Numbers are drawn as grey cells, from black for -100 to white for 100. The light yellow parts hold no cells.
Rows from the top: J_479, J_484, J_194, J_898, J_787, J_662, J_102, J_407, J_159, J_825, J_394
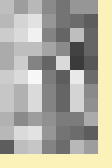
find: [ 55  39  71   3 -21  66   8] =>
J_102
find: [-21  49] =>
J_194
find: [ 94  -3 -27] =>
J_662
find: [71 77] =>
J_825

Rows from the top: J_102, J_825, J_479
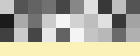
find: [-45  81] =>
J_479
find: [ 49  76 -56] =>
J_825
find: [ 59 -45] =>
J_479
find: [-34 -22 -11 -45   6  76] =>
J_102
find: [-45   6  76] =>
J_102
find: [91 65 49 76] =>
J_825
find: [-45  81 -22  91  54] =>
J_479

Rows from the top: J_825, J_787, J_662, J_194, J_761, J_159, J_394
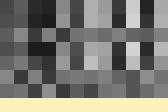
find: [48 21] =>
J_761
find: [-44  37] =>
J_825
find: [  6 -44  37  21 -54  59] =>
J_825
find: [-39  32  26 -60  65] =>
J_194
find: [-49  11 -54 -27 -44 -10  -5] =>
J_394
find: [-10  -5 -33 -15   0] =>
J_394
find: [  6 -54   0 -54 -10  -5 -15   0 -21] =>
J_662

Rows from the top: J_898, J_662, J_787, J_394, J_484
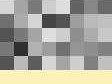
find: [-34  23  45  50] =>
J_662
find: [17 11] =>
J_394
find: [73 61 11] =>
J_787
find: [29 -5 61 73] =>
J_898
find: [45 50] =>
J_662
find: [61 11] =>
J_787

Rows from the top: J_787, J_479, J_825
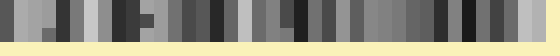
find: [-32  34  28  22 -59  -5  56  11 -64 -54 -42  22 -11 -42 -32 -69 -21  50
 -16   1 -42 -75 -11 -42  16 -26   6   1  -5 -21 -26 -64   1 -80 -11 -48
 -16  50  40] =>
J_479

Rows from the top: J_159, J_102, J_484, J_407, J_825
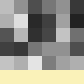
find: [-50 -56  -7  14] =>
J_407
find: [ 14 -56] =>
J_159
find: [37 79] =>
J_825
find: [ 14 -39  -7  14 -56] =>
J_159
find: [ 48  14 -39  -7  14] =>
J_159
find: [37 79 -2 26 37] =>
J_825

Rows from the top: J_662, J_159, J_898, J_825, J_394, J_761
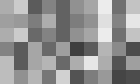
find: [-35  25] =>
J_394
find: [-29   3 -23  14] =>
J_662

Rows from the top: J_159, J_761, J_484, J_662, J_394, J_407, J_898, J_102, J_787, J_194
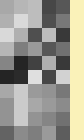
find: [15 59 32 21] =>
J_102
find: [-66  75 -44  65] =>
J_407
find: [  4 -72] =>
J_394
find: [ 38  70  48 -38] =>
J_761
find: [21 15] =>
J_898
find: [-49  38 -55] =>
J_394
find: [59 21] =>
J_898

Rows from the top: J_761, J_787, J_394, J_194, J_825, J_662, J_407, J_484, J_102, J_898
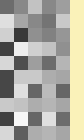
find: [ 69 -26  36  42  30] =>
J_898
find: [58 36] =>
J_662
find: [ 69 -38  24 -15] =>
J_825
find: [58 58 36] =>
J_662
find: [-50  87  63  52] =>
J_194
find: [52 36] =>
J_484

